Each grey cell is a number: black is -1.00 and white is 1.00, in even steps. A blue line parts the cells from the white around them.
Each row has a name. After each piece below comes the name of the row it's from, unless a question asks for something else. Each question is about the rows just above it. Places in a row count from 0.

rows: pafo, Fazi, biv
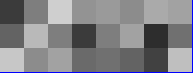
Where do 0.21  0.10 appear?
pafo
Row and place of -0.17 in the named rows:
biv, 3
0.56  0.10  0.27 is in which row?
biv
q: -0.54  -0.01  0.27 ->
Fazi
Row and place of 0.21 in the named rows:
pafo, 4
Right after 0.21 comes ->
0.10
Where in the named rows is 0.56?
biv, 0

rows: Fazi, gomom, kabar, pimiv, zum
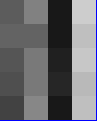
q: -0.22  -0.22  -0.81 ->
gomom
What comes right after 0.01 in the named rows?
-0.81
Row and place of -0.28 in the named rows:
Fazi, 0

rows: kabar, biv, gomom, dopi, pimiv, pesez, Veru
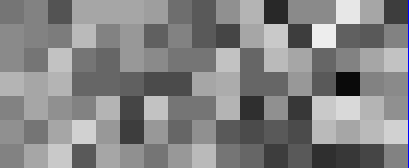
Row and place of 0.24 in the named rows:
kabar, 6
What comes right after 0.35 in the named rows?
-0.20
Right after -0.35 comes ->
0.30
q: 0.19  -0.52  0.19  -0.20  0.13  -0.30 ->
pesez
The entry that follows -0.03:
0.46
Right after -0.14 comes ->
-0.30

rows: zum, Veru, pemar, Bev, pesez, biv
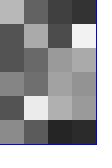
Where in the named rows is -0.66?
biv, 3
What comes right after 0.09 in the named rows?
-0.29
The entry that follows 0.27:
0.15
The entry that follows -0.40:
0.90
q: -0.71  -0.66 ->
biv
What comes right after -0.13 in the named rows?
0.27

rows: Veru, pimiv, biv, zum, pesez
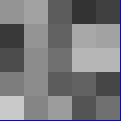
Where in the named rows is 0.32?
pimiv, 3
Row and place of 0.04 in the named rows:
pesez, 1
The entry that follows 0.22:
-0.34
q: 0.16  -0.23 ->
pimiv

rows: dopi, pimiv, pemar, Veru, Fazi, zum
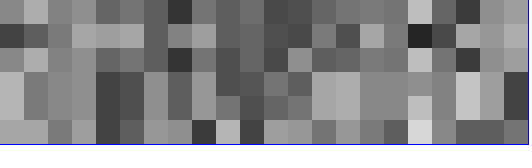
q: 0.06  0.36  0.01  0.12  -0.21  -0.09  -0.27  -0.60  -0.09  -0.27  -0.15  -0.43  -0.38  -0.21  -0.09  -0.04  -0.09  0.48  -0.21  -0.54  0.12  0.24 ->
dopi
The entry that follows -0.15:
-0.43
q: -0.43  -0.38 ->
dopi
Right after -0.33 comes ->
-0.09
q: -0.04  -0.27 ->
zum
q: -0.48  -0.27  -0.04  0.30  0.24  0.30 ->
pimiv

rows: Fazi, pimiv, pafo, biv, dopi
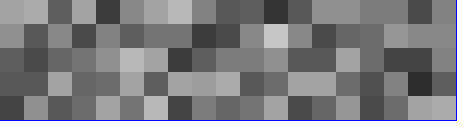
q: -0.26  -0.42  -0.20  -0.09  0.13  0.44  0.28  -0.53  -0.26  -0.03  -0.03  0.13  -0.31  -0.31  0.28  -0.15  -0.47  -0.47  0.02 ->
pafo
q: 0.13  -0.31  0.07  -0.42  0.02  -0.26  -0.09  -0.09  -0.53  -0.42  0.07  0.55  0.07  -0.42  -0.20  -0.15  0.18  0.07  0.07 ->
pimiv
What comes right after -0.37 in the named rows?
0.02
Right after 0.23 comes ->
0.34

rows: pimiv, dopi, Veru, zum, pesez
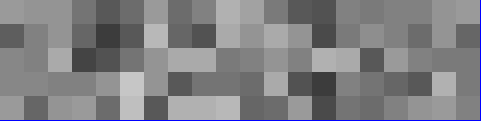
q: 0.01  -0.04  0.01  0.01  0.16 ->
pimiv
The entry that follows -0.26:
0.01
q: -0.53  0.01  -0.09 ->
zum
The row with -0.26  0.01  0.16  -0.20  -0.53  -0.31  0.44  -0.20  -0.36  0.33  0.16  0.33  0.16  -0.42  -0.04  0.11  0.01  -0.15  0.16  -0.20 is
dopi
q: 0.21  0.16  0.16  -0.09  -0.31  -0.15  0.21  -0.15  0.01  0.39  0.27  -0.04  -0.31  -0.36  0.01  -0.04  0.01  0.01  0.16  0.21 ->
pimiv
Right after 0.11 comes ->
0.01
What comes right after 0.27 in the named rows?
-0.04

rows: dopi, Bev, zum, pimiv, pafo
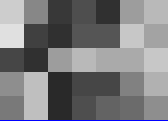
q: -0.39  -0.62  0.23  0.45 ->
dopi
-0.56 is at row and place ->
dopi, 2

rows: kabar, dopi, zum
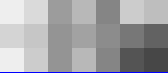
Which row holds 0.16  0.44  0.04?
zum
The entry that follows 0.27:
0.10
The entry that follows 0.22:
0.44
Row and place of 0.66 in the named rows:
dopi, 0
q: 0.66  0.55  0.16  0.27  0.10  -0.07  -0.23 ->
dopi

